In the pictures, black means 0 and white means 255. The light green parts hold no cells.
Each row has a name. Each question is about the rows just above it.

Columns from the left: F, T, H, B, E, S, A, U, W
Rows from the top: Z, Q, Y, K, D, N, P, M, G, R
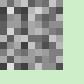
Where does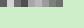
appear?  D
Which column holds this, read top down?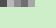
W
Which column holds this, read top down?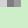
S
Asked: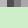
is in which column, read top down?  F
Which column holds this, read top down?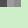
A

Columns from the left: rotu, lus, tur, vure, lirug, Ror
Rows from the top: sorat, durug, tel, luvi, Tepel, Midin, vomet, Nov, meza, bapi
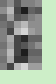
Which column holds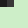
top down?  vure
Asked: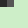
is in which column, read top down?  vure
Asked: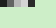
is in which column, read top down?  vure
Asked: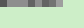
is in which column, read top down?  Ror

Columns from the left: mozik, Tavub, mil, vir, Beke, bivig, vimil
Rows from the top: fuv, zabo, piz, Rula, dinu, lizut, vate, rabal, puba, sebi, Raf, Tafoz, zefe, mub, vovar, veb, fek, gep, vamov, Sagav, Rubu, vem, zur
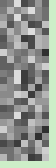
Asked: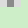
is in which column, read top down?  mil
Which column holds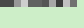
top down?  Beke
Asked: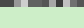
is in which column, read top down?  Beke
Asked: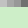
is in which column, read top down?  Beke
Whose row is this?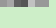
vovar

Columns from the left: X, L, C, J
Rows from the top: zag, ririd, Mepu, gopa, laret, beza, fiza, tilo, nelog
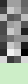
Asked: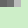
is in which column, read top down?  J
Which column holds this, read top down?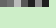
J

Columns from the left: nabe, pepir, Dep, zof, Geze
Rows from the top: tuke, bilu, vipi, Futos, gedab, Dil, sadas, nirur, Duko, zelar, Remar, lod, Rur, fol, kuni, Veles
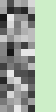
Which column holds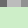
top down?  Geze
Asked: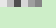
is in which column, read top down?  pepir

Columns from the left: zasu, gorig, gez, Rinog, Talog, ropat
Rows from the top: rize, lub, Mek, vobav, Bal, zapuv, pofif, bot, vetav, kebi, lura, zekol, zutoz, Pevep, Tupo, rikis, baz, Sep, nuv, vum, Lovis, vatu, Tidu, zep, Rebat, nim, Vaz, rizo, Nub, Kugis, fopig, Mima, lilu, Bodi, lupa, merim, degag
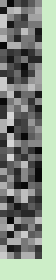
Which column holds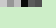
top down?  zasu
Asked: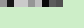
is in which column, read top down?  zasu

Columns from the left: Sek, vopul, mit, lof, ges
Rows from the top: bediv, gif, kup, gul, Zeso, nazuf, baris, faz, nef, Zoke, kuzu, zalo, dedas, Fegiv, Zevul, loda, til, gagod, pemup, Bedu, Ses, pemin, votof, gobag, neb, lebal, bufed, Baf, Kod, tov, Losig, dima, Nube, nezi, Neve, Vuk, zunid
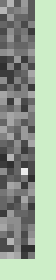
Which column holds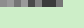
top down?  vopul
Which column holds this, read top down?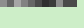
Sek
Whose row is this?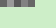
nazuf
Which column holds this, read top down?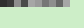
Sek
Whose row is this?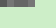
baris
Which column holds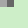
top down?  ges
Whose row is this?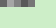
gagod

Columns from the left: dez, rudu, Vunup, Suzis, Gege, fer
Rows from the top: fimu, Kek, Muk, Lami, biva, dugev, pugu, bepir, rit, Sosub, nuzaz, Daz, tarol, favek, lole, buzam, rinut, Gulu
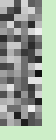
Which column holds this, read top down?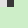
Gege
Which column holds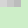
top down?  Suzis
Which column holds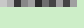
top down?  dez
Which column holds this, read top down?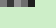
Vunup

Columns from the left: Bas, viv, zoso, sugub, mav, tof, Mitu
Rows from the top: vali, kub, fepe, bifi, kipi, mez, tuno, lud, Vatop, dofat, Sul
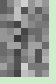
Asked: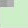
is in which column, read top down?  Mitu
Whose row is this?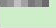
fepe
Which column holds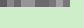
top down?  Bas

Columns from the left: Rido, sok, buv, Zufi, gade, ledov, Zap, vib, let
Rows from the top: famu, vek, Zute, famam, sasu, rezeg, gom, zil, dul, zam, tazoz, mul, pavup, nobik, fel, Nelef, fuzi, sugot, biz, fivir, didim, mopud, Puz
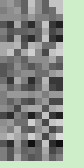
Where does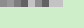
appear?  famu
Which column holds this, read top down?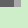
ledov
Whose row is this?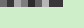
mul
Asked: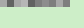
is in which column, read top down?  buv
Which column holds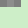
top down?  buv

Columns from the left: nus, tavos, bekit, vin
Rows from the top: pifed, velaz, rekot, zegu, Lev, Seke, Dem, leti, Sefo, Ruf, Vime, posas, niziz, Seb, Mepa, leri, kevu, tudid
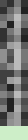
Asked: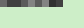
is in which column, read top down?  nus
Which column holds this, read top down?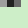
tavos
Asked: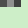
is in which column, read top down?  tavos
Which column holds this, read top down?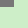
vin
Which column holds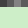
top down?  nus
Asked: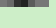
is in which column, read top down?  vin
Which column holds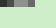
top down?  nus

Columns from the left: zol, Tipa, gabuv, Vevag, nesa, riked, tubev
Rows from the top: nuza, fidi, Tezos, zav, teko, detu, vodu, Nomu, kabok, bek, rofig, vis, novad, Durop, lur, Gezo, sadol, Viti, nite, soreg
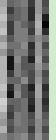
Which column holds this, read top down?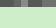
Vevag
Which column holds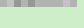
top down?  zol
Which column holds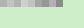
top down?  zol
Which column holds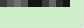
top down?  Tipa
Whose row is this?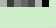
zav
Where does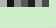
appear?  kabok
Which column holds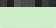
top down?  nesa

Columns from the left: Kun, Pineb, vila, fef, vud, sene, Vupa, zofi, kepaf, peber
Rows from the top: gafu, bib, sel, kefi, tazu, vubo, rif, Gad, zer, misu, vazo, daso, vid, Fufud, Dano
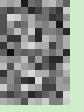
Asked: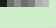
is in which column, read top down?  fef
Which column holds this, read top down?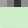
Pineb
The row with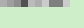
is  Dano
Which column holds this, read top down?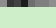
kepaf

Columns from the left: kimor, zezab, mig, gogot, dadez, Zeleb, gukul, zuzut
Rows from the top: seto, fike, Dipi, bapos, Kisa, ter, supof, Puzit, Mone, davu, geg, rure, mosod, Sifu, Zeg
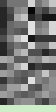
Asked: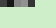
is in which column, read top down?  gukul
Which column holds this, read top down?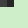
kimor
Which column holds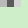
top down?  gogot
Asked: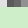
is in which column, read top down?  dadez

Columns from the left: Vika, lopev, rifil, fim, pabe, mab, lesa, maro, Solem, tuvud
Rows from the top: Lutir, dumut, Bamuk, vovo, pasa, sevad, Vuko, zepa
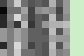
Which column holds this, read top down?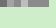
fim
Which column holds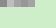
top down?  tuvud
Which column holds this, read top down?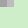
maro
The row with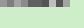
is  pasa

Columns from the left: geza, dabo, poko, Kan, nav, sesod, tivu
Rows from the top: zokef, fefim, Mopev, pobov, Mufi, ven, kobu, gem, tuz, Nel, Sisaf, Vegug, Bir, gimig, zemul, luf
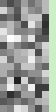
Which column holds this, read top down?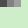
Kan
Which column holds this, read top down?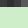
tivu
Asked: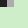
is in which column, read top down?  poko
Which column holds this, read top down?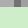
geza
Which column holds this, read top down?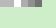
dabo
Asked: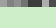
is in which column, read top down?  sesod

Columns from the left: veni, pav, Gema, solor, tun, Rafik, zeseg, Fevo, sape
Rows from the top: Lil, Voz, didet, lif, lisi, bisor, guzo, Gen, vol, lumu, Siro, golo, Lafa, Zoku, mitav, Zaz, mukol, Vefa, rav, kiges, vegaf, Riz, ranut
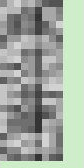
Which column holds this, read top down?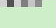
Gema
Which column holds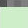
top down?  Gema
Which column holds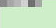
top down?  sape
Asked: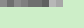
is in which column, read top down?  tun

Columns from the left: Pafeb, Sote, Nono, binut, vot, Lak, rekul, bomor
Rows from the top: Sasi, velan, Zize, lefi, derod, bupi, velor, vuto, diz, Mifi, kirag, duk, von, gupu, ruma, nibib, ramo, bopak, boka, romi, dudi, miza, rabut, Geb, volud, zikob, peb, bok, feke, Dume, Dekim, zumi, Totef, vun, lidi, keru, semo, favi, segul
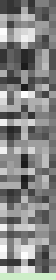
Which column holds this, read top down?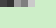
Nono
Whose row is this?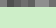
vun

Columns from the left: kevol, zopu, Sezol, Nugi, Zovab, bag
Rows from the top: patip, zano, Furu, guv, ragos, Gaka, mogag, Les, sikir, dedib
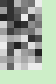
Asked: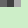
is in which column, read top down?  zopu
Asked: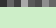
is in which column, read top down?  zopu
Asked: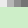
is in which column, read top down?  bag

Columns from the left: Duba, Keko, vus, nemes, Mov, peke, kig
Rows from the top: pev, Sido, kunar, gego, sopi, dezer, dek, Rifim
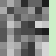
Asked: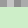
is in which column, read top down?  Keko
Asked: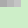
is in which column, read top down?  Keko

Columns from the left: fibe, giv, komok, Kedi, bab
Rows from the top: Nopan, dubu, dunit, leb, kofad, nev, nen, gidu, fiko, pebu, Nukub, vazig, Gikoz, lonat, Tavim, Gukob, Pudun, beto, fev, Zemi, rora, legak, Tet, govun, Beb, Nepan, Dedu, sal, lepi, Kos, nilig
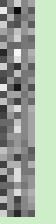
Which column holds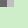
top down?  komok
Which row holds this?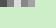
fiko
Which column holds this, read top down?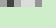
komok
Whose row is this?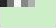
gidu
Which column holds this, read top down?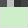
fibe

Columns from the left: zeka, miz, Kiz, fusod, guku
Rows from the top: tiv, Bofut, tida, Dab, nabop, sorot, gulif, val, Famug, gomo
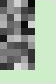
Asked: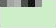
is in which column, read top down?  zeka
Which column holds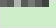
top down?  miz
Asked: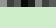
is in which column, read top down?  fusod

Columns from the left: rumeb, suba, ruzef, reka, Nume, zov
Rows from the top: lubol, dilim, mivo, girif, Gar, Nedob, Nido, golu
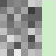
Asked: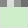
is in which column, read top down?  suba
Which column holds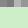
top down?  ruzef
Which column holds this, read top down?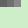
suba
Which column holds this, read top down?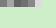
suba
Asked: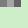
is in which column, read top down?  suba
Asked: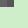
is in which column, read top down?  Nume

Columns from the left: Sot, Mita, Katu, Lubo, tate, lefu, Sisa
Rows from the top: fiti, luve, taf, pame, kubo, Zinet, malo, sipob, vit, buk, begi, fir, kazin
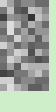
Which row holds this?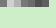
vit
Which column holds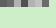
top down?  lefu
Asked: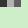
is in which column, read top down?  tate
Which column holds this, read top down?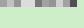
Mita
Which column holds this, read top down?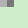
Katu
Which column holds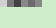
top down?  Sot

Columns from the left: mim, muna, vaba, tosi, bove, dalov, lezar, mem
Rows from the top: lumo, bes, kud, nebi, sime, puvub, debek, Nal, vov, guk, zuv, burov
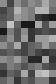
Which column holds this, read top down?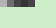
mem
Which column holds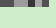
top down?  lezar

